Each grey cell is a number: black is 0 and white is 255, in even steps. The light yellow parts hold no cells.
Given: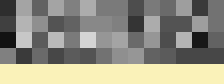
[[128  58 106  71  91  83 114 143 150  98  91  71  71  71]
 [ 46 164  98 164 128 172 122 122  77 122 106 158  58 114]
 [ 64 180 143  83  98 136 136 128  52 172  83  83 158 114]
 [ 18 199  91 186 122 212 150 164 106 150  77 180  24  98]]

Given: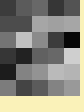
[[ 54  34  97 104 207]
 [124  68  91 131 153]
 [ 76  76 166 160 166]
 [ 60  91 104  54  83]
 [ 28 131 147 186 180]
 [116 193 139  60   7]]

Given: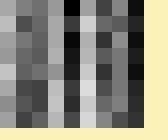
[[160  66  97 182  72 214 133  78  51]
 [168  72  66 189  58 220  78 119  37]
 [189  78 104 168  58 207 104  91  37]
 [141  85  66 195  44 201 104 127  44]
 [195  97 112 147  29 201  51 119  14]
 [153 104  91 176  21 182  91 119  29]
 [160 119  97 168   8 176  51 141  14]
 [168 127 112 153   0 160  66 133  14]]

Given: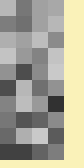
[[ 65  65  99 125]
 [146  77 139 201]
 [119  84  99 139]
 [125 112 161 183]
 [183 119 161 168]
 [195 153 131 195]
 [175 161 189 139]
 [105 175 201  91]
 [ 77 183 112 146]
 [131 189 153  49]]

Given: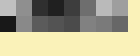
[[ 24 137  91  83  75 129 122 103]
 [192 143  47  32  61 110 186 158]]

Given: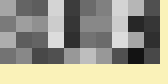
[[174  93 100 220  47 115 107 220 166  47]
 [166 100  93 212  60 107 128 212 182  80]
 [115 136  72  80 152 190 152  80  19  72]
 [122 158 144 204  54 136 136 204  39  54]]

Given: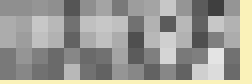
[[121 135 113 106 184 113  98 149 135  98 135  98 207 220 106]
 [143 143 149 143  85 143 164 121 157 164 199 149  91  63 149]
 [121 149 127 106 135 106 113 164  91 127 213 121 127 228 113]
 [172 157 192 178  98 172 192 172  79 184 207 178  79 127 172]
 [172 164 199 184 113 192 199 192 113 178  91 184  98 199 178]]

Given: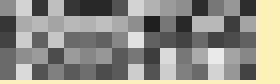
[[105 142 156  76 156 134 150  90 119  60 217 119 170 233 163 134]
 [ 54 170 184 163 184 177 191 170 142  32 119  40 184 184  60 163]
 [ 68 204  97 197 105 111  97 134 225  97  84  68 105  68  76  97]
 [142 210  54 191  54  40  40  84 210 177 156 142  46 119 150  46]
 [105 217  84 127  90 111  76  90 204  84 204 127 105 210 150  68]]
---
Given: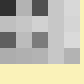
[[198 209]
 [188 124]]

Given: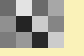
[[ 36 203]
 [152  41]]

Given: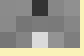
[[118 123]
 [132 218]]

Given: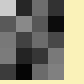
[[137  87]
 [ 66 108]]

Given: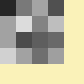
[[220 131]
 [ 75  94]]

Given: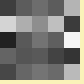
[[174 142]
 [ 89 115]]

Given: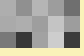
[[174 158]
 [ 55 162]]
